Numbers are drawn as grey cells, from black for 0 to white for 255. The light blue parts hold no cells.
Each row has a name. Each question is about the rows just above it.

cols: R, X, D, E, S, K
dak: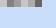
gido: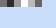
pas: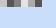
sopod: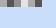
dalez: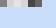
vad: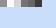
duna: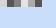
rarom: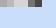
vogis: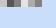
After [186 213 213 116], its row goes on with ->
[71]
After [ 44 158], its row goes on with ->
[252 186 102]
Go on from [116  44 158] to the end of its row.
[252 186 102]
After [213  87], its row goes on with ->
[130 228 172  87]
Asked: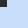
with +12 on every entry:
[56]

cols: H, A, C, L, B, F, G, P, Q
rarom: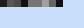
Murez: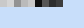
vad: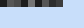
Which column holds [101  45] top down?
P
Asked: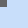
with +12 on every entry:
[113]
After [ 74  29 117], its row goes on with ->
[29 86 45 60]
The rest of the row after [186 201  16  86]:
[45 60]
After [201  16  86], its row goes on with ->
[45 60]
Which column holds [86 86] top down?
G
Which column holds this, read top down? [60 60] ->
Q

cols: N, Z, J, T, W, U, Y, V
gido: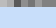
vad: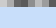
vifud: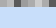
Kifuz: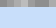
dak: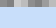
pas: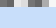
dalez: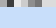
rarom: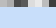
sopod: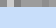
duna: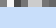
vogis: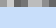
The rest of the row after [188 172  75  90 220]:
[233 188  61]
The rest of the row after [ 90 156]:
[172 204 172  90]
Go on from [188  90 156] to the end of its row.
[172 204 172  90]
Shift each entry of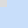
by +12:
[232]
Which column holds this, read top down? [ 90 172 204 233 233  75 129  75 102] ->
J

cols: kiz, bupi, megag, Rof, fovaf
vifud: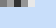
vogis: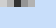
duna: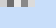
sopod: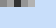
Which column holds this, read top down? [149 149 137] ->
Rof
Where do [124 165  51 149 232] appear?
vifud
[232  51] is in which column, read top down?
megag
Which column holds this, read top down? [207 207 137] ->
kiz
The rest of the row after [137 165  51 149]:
[178]
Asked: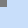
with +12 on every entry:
[136]

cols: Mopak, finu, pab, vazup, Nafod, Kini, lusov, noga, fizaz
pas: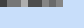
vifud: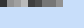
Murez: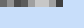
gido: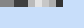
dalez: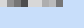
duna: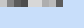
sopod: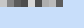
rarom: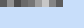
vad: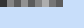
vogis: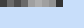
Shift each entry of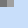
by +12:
[130 172]
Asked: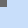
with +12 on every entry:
[118]
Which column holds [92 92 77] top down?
pab

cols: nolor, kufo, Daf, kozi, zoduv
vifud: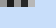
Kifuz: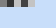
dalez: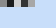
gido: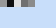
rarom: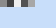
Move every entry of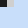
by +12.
[ 40 219]
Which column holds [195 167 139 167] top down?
zoduv
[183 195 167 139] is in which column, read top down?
zoduv
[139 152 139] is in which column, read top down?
nolor
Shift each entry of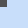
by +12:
[94]
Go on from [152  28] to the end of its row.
[152  40 183]
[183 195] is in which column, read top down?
zoduv

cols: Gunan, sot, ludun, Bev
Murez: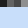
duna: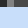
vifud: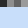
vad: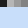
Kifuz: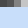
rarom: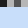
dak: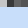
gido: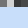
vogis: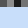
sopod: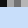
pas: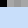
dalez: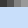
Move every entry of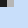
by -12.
[ 17 170]
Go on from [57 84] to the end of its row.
[130 154]
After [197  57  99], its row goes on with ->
[84]
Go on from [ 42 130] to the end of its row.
[72 72]
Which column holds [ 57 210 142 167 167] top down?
sot
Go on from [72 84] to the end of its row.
[130 197]
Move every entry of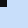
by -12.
[4]

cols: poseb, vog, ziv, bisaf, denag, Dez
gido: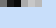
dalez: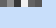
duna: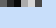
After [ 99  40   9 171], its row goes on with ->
[214  72]
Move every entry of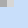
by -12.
[159 202]
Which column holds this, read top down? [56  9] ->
ziv
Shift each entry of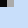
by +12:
[ 21 183]
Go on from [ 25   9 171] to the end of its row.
[199 185]

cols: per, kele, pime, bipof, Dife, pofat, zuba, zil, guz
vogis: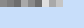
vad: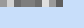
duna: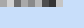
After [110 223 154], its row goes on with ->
[94]
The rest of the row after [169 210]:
[110 169 138 184  78  52 197]
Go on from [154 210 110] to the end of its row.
[126 126 110 223 154  94]
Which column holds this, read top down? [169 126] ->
bipof
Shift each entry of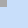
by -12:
[157]

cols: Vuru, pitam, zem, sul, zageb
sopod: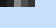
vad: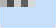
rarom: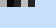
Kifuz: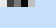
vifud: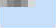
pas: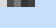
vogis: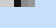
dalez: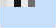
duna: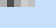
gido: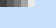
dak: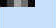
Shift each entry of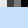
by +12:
[245  77 134  20]
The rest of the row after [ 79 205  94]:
[217]

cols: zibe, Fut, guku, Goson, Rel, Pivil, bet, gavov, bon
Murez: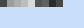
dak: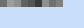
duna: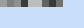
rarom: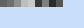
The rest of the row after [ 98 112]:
[143 189 202  58 127  43  85]
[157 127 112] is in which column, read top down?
Fut
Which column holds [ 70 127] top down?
bon
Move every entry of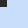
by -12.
[31]
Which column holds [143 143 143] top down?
guku

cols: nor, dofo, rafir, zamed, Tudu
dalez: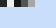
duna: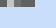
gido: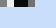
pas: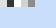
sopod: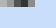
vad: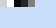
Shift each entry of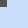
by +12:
[95]
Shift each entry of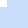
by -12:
[242]
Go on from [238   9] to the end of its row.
[  9 113]
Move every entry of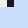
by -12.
[226  12]
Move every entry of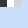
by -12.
[ 41 242 198]
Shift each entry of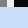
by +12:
[139 250  21  21]
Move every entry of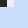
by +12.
[ 50 250]

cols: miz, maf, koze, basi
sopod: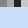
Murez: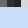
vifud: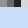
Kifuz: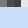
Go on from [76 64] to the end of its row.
[231]
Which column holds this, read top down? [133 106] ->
miz
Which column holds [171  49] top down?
maf
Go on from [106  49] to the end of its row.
[ 36 215]

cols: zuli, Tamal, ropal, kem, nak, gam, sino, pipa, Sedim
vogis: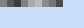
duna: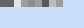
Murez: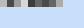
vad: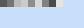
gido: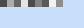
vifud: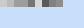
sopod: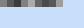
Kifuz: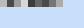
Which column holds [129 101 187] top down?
zuli
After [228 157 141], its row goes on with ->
[157  89 187 157]
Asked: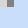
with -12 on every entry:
[203 117]
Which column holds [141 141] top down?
Sedim
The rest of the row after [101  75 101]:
[171]
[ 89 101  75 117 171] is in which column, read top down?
Tamal
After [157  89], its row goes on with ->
[187 157]

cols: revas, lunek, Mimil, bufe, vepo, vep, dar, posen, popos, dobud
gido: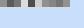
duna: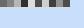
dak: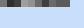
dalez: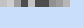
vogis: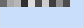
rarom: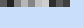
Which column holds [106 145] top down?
posen
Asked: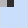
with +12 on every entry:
[194  59]
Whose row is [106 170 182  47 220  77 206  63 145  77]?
vogis

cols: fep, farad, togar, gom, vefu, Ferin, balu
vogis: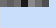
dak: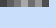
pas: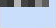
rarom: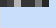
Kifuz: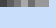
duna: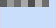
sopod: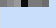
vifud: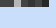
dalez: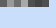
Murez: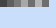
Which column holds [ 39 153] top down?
balu
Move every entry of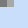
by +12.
[134 180]
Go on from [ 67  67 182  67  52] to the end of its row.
[67 39]

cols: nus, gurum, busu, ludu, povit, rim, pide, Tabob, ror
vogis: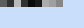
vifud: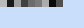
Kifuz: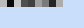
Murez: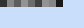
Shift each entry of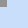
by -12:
[135]
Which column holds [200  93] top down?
busu

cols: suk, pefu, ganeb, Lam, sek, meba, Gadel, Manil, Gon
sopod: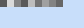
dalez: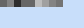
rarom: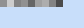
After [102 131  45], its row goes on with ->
[102 102 189 160 131 115]
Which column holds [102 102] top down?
sek
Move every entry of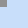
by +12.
[157]
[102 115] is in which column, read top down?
Gon
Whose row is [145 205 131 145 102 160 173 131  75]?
rarom
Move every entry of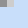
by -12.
[133 193]

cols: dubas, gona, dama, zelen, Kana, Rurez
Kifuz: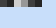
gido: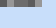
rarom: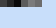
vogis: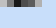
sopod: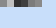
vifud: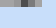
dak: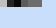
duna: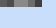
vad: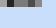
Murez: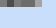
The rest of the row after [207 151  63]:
[37]
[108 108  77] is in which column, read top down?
Kana
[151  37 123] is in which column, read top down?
gona

